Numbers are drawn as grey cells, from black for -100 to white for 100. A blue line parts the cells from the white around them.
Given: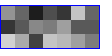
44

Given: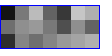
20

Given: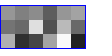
28

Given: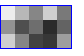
-48

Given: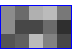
47

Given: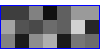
-79

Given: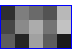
26

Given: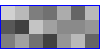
18

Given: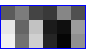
-71
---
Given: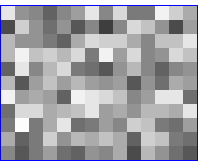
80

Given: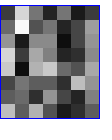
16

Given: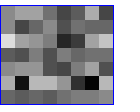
54

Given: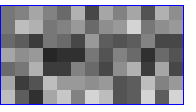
-44

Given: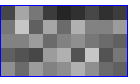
-25

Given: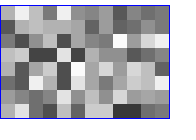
88
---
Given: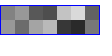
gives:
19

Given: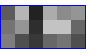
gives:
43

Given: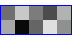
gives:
57

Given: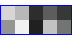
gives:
44

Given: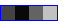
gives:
-93

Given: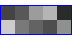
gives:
-31
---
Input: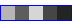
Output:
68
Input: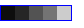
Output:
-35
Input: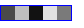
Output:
-86
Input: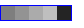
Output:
34
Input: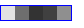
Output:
-60
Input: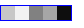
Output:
1
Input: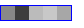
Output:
47
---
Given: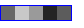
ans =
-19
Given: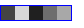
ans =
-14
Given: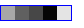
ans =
-25
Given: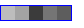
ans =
-8
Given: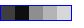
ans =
11
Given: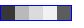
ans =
45
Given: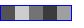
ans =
-10
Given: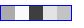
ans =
53
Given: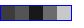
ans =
-34
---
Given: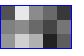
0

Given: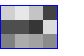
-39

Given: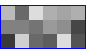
1

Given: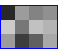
59

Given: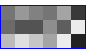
-16

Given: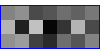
41
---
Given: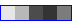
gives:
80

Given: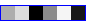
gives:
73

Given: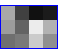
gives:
40

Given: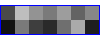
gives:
-51

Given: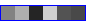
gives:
37

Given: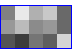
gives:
-34

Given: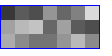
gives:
-9

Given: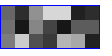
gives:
-37

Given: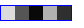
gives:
72
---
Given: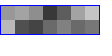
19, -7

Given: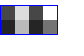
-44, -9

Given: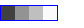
-50, 96

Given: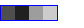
-39, 60

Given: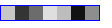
56, 11

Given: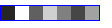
-70, 27
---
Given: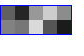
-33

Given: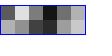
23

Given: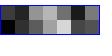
-45

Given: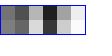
61

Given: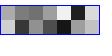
24

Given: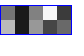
-45
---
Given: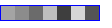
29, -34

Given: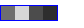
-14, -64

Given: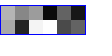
41, -22

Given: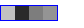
51, 16

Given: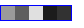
21, -61

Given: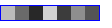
47, -34

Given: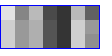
78, 12

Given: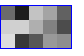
-16, 11

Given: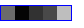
-16, 49
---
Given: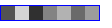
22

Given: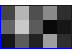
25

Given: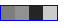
-2

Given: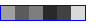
-2

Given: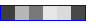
43

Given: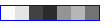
43

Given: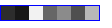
9

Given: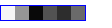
-17
